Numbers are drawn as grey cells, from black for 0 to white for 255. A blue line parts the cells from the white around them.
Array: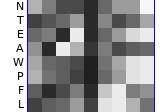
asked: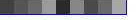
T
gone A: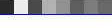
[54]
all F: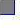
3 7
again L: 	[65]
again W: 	[167]
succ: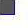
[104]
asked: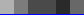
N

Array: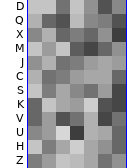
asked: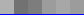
J
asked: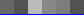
Q
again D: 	[196]
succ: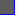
[70]

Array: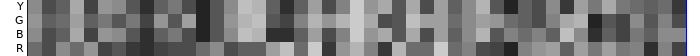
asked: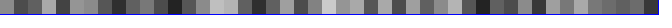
Y
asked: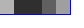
B
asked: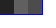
Y

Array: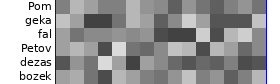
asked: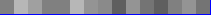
Pom
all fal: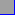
0
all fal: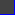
8 9
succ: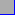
[116]

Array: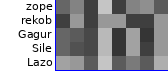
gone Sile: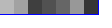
[72]
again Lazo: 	[91]
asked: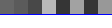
Gagur
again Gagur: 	[53]
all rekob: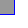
1 3 4 7
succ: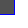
[72]

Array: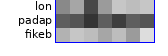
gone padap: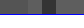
[62]
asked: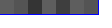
padap
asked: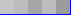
fikeb
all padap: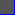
1 6
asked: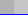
fikeb
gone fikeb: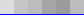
[178]

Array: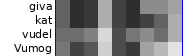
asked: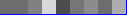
vudel
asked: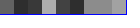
giva
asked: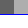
kat

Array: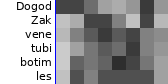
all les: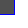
1 3 4 5 6
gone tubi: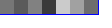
[150]
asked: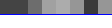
Dogod
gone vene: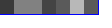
[140]
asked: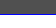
les

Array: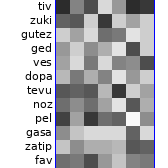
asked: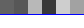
tevu
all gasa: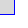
2 3 4 6

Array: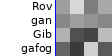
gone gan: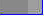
[147]
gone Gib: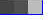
[178]
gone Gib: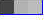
[80]
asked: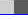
gafog

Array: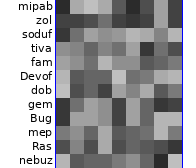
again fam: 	[143]
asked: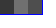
tiva
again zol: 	[66]
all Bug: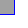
1 2 5

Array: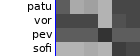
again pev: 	[93]
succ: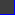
[71]
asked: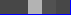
vor
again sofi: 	[179]
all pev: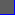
0 1 2 4 5
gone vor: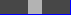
[81]

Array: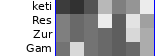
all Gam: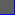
4
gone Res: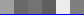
[227]
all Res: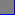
0
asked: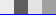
Res
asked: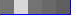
Gam

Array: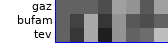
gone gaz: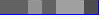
[88]
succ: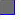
[190]
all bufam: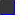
3
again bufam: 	[98]
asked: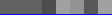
gaz
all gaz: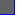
0 1 2
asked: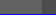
gaz

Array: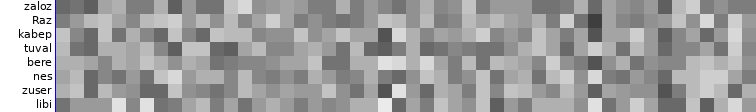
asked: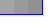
zuser
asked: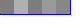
zaloz
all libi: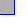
15 21 22 34 35 36 47
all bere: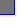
11 19 20 30 41
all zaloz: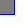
5 6 18 19 21 30 36 46 48 49

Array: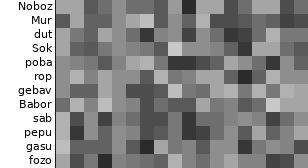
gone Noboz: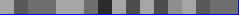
[154]
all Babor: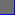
0 7 14

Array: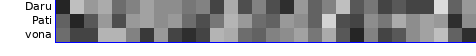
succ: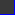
[153]
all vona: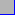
3 4 11
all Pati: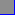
7 17 22 25 29

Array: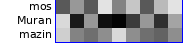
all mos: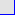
3 8
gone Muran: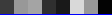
[15]
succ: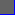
[142]
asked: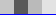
mos
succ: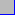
[227]
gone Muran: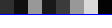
[164]
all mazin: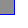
3 5 8

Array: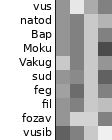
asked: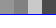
Moku
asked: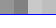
fil
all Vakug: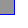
3
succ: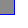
[201]
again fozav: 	[211]
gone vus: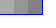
[231]

